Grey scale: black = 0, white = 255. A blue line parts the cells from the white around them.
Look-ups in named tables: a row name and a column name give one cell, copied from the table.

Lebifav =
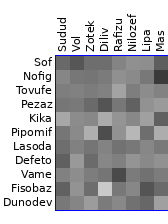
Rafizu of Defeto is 128
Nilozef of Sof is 144
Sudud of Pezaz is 118
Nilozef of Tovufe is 126
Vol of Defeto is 153
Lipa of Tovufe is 140
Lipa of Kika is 160
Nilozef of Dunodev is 113
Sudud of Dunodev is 120
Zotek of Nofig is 117
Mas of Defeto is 145
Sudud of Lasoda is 110
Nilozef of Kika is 136
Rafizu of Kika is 148
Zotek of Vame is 125
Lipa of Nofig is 120
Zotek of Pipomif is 175
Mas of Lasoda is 121
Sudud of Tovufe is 126
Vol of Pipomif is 138
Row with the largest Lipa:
Kika

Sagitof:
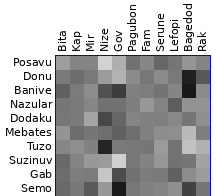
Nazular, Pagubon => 126
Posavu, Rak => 132
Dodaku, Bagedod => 118
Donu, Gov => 178
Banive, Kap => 123
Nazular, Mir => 134
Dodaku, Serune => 127
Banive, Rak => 139
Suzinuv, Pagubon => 120
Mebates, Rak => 125
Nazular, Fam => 151
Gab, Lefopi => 96
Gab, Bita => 109
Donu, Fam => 119
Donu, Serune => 138
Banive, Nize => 82
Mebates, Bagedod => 186
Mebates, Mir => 118

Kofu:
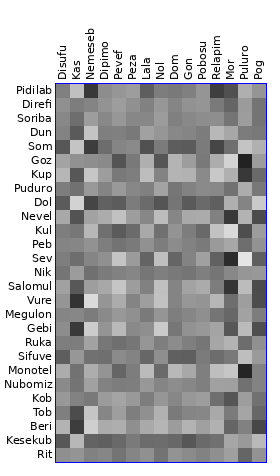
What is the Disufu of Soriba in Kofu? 136
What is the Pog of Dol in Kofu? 202
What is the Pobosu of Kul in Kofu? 105
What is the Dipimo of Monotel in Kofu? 148
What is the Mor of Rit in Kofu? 159
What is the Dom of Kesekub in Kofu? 104
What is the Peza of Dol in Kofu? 124
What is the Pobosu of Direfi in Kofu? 149
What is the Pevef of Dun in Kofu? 128
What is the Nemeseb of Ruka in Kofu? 162
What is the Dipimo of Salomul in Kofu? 168
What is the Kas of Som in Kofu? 196
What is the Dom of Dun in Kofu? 136
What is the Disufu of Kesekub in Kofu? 87
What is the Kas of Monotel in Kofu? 114
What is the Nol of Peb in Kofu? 125
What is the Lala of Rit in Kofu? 144
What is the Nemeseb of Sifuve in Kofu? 113
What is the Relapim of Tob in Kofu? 169
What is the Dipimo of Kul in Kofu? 112

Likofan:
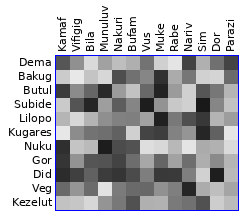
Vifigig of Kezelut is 198
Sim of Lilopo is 56
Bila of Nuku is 186
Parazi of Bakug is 107
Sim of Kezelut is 81
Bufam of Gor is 109
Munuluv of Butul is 41
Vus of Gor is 167
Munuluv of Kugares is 111
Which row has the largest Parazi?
Kugares

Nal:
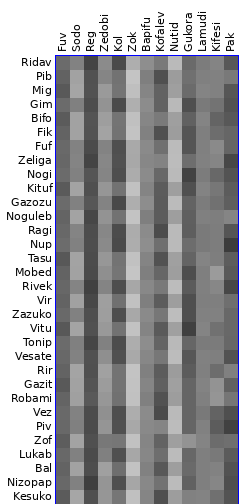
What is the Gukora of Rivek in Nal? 91
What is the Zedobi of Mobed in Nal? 143
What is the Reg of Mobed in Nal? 75
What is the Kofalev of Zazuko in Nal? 119
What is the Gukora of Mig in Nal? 107
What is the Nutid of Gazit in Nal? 160
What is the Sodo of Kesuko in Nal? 166
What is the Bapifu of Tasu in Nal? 132
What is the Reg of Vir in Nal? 72
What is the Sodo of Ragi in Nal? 132
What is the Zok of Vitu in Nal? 194
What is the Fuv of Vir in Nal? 99
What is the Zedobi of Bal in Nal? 160
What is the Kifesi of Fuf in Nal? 138
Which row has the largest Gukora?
Zof

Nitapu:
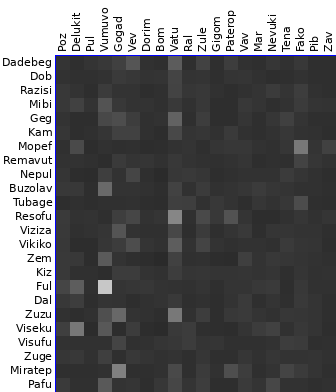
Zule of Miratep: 59
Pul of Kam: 48
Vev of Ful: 54
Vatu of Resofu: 134
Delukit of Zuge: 56
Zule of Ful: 52
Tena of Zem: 54
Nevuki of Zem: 56
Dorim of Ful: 55
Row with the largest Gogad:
Miratep

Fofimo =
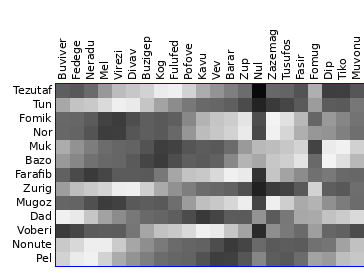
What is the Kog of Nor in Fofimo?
89
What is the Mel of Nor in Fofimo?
61
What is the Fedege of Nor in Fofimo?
100
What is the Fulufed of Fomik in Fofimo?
95
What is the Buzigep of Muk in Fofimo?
83
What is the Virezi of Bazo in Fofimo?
102
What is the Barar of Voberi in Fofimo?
198
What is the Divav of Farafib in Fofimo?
91
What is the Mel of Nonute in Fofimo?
237
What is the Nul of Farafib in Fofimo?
50
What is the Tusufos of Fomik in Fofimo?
225

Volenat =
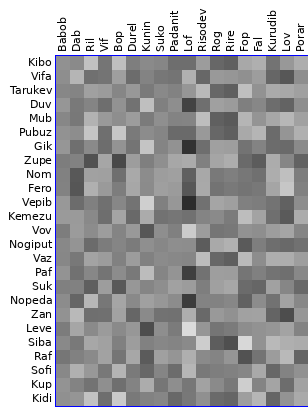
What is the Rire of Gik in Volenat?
158
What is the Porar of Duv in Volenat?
142
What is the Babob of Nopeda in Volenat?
140
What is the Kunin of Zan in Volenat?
138
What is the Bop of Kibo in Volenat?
191
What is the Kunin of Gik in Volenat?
196
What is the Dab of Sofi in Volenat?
176
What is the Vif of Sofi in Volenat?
120
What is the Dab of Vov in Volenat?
155
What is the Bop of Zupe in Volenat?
73
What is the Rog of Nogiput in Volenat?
169
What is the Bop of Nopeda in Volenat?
165
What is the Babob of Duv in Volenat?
150
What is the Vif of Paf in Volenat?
116
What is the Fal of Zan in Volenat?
162
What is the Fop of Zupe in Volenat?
106
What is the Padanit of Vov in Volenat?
128
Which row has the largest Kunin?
Vepib

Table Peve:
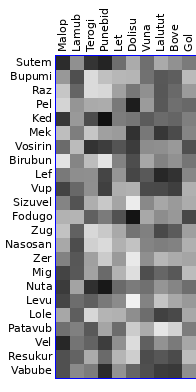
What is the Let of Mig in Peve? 179
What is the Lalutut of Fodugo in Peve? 141
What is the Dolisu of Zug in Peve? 115
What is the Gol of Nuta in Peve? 110
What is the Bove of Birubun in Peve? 145
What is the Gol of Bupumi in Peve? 186
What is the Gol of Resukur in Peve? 188
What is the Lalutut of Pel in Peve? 88
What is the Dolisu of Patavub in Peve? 204
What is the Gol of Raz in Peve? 155
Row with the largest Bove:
Patavub

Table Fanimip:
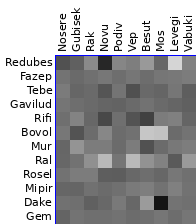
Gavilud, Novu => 101
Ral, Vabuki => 154
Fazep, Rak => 112
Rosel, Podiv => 93
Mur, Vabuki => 125
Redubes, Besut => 153
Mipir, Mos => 114
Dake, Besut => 155
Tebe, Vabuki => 94
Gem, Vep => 108
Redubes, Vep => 126
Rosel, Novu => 94

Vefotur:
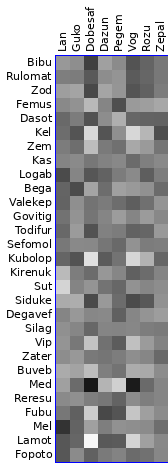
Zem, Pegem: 112
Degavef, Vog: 134
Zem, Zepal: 117
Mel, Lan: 51
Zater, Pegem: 125
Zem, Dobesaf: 189
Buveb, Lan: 171
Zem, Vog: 168
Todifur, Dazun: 129
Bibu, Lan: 152
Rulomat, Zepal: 120
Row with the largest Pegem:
Med

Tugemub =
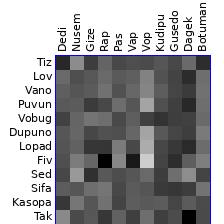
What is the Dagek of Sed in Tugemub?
141
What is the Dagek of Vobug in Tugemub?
65
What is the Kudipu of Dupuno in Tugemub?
88
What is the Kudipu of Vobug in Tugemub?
51
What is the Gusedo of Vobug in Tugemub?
62
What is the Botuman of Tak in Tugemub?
74
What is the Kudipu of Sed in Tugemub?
61
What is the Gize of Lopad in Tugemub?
54
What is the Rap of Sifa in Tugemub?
117
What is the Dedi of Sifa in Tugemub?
92

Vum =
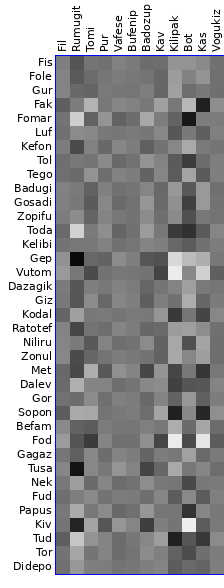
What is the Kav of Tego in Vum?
134
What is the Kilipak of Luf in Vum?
87
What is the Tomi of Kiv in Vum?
163
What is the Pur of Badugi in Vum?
128
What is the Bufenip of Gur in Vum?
118
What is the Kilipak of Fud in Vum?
92
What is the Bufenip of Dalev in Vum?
117
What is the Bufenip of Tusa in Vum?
131
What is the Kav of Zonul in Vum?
99
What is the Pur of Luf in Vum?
121
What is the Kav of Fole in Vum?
103
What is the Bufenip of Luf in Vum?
122
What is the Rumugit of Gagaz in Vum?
96
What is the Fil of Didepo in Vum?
112
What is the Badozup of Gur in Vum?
126
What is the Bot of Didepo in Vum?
106
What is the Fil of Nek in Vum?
120
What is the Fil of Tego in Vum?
112

